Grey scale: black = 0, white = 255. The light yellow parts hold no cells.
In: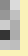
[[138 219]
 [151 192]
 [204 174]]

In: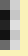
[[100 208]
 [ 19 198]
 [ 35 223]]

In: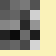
[[ 79 109]
 [ 92 100]
 [133 143]]

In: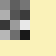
[[140  95]
 [175  84]
 [ 55 155]]

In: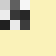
[[206  96]
 [236  55]
 [ 32 234]]

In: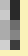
[[187  42]
 [202  41]
 [172 109]]

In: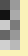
[[ 79 154]
 [ 18 170]
 [203 123]]

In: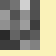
[[ 93 115]
 [155  82]
 [144 109]]

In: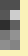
[[ 78  79]
 [ 86 205]
 [ 46  95]]
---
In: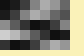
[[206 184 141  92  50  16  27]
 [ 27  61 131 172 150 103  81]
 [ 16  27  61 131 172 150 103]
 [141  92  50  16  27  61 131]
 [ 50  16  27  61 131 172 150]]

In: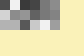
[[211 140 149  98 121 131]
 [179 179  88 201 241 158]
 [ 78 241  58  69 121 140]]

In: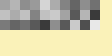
[[193 172 193 131 193 202 163  89 181  58]
 [163 181 142 154 213 172 131 101 142 113]
 [122 101 113  89  58 142  89 202  79 232]]

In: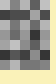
[[193 131 181  95 193]
 [181 119 172 107 181]
 [151 107 151  53 151]
 [163 193 140  95 163]
 [140 181 119 119 131]
 [ 64  76  76 163  76]
 [ 53  86  64 140  53]]

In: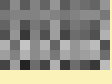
[[177 109 196 139 177 100 187 149 168 187  80]
 [158 130 177 139 158 120 168 149 158 168 109]
 [120 130 130 130 139 130 120 130 139 139 120]
 [ 91 139  91 130 100 149  91 120 109 100 149]
 [100 139  80 120 100 158  91 120 109  91 158]
 [ 80 149  56 130  80 158  68 109 100  80 177]
 [ 68 158  35 109  68 177  56 109  80  56 187]]

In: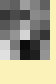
[[119 148 212  85  53]
 [ 85 107 170 119  96]
 [107  96 158 129  96]
 [ 53  74  62 138 129]
 [224 158  21  30 148]
 [212 119  11  41 138]]
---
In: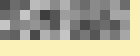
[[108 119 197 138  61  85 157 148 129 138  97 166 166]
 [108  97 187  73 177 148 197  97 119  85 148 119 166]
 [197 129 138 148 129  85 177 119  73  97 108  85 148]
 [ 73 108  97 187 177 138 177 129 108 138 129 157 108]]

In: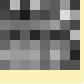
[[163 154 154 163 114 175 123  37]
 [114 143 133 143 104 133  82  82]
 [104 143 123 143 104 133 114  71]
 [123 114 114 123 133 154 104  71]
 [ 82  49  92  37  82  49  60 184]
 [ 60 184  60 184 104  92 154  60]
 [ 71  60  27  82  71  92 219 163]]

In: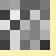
[[222  70 184 130 193]
 [ 89 213 142 130 174]
 [ 61 213 109 163  49]
 [152 163  98  98 121]
 [ 61 234  80 204 109]]

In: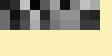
[[ 26  45 193   5  90 159  16 127 193 170]
 [108  36  80 170  68 118 137 137  57  57]
 [108  16  68 181  36 127 147 147  45  36]]

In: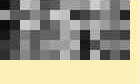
[[ 13  35 202 181  78 111 170 193 146 181 158 123 146]
 [ 13  57 193 170  78  89 158 158 146 202 170 111 146]
 [ 57  66 146  89 146 158 158 181  24  78 135 123 135]
 [ 46  89 135  99 123 111 181 123  35 181  57  99  57]
 [ 24  66 123  89  99  99 170 135  35 170  78  78  57]
 [158  89  89 135 111 202 193  46  66  99 135 111  35]]

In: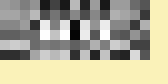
[[194 205 194 107 126 116 126  96 116 176 126 205 185  66  66]
 [135 135 156  47 235 126 226  14 226 147 235 135 135  56 176]
 [165 165 147 185  76 116  76 135  76 135  76 176 165 147  56]
 [156 147 126 147  24  66  24 185  35 156  24 156 156 107  85]
 [ 96  96 107 107 254 194 254   5 235  85 254  96  85 147  96]
 [ 47  47  66 165 205 185 205  47 194  35 194  47  35 217  85]]
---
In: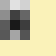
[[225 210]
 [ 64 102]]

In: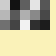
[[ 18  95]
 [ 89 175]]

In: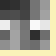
[[48 63]
 [77 67]]

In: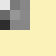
[[122 135]
 [150 137]]

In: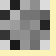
[[ 30 173]
 [180 117]]

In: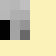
[[183 191]
 [175 174]]
